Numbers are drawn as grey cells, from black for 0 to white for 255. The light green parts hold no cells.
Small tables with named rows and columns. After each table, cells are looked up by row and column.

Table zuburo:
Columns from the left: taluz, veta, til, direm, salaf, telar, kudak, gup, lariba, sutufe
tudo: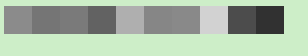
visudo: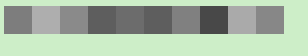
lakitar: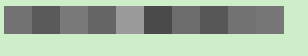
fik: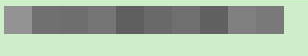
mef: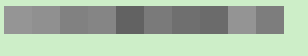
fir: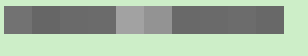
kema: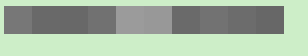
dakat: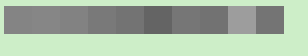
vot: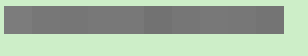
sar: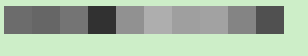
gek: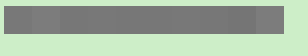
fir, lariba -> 108
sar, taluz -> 108
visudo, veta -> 174
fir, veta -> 102
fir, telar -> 147
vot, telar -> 114
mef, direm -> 133

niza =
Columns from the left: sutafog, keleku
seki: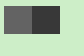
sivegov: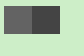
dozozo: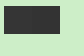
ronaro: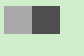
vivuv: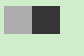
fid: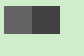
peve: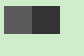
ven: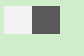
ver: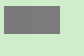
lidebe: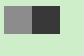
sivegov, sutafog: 99
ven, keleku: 89
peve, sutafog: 90
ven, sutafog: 242
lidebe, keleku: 56
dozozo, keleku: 51
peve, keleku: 51
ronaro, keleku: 78
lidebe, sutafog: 140
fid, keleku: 65
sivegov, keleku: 68
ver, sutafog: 121
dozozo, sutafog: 53
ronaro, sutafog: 168

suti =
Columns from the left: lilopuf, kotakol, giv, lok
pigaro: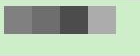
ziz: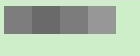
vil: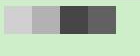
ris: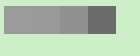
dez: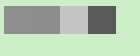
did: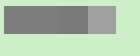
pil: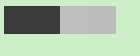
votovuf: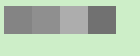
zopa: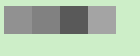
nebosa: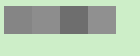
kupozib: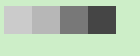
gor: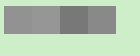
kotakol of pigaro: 110
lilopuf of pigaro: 128
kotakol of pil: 58
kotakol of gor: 150
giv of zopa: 89
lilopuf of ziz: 125
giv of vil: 70
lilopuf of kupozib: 203
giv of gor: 120
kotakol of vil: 178
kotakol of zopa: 129
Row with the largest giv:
dez

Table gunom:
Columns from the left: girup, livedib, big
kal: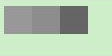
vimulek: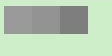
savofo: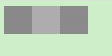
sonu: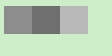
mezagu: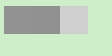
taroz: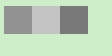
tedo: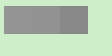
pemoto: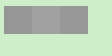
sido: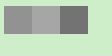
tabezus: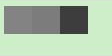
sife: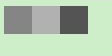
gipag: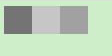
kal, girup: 152
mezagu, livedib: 144
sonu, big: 185
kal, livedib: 141
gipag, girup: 116
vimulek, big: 126
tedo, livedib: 146
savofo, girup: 137
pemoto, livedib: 161
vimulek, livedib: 147
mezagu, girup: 146
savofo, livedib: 173
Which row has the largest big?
mezagu

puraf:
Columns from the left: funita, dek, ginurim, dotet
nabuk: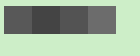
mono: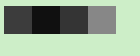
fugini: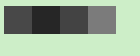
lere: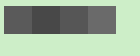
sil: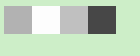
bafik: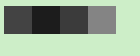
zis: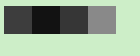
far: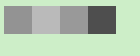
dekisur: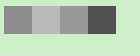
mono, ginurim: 52
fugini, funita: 72
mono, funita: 60
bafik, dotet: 132
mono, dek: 16
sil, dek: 253
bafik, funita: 67
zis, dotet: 137
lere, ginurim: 86
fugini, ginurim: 67
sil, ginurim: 192
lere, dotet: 106
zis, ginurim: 54
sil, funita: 178
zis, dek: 18
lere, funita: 90
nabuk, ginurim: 83
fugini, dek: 38

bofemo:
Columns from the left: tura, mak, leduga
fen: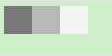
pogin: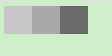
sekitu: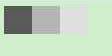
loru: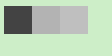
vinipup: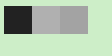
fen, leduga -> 244
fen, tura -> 121
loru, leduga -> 191
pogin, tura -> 199
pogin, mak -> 168
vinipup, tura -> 34
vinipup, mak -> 176
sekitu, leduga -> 223

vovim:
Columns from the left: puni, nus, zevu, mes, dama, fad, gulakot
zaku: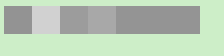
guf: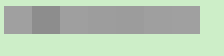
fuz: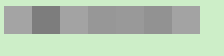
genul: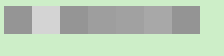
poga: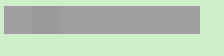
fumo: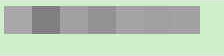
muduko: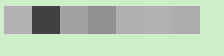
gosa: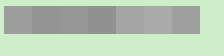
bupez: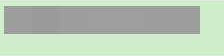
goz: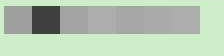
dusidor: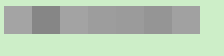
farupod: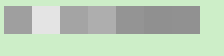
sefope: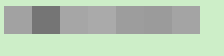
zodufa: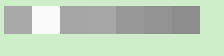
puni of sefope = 162
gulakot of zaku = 148
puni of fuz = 164
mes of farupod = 174
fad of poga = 159
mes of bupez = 159
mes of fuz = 151
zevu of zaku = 156
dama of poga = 158
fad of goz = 171
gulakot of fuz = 163
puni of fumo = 168
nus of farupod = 228
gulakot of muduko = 173
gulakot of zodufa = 141
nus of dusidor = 134
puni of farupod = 159
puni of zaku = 147
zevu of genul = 149
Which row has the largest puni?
muduko

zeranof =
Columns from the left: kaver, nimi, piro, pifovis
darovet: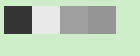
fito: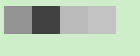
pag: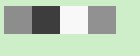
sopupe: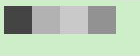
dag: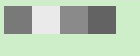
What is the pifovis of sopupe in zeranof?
146
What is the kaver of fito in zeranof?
147
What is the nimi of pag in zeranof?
61
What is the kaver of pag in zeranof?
141
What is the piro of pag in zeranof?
248
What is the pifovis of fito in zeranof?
195
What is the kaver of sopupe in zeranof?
68
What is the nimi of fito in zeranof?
65
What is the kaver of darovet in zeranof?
52
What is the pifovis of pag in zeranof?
145
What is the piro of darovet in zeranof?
159
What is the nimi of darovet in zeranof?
233
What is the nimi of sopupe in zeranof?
178
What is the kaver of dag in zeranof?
121
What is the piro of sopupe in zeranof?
201
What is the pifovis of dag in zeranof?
99
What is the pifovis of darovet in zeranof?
149
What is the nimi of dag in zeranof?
234

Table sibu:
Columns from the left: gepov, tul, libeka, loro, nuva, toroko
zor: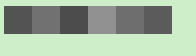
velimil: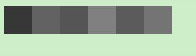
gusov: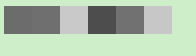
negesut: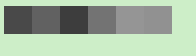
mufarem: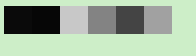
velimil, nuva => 91
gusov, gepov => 108
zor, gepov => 83
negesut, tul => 97
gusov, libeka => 201
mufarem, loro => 131

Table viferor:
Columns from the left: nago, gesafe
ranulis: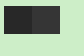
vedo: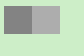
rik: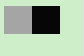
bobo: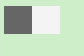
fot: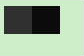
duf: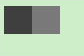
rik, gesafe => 6
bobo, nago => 102
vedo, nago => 131
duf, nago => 63
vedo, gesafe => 173
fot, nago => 48
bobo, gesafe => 244
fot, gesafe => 11
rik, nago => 165
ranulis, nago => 40
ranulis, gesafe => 53
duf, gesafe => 121

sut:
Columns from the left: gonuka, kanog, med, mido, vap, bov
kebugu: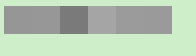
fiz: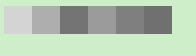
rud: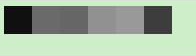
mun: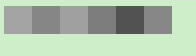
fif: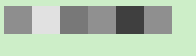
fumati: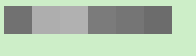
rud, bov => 61
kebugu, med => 122
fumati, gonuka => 113
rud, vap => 153
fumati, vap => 117
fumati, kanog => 174
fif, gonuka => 142
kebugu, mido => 165
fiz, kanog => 174
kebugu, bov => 154
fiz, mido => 155
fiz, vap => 127
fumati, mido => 123
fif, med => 120
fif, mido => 144
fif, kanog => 225
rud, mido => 145
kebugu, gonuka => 150

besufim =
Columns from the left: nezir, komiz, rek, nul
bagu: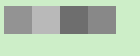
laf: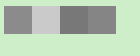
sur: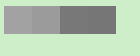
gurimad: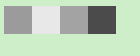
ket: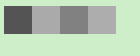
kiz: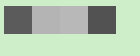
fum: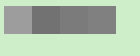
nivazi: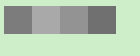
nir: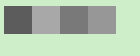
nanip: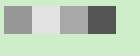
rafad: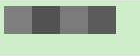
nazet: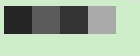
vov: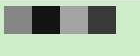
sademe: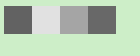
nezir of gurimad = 155
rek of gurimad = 163
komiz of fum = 114
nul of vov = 57
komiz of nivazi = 169
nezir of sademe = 98
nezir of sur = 162
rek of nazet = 51
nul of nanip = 84
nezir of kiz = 91
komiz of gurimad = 232
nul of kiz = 82
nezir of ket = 84

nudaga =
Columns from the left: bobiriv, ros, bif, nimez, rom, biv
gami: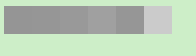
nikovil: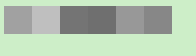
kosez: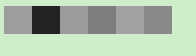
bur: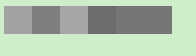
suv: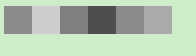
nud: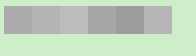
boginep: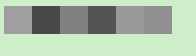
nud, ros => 180
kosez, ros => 34
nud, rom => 157
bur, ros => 126
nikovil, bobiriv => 161
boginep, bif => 129

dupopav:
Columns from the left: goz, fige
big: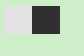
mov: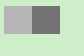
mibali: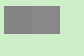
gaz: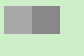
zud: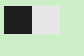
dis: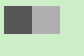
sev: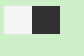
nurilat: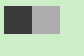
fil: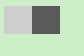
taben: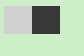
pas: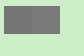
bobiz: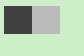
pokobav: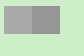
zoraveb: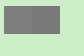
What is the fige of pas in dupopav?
122
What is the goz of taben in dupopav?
209
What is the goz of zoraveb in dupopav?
126
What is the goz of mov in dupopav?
182
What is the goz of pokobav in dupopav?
170
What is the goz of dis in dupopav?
86
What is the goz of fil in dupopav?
206
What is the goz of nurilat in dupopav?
58
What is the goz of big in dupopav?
227
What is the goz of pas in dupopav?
117

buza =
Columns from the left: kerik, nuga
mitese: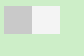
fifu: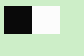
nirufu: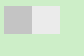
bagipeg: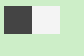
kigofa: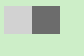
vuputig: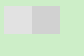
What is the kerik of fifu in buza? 9
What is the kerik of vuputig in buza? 226
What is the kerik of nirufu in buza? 196
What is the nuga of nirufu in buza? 235
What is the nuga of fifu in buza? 252
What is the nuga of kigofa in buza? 108
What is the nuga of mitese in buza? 244
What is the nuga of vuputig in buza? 209
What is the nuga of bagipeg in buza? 244
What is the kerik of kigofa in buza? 210
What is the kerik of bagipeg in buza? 68
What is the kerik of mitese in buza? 201
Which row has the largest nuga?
fifu

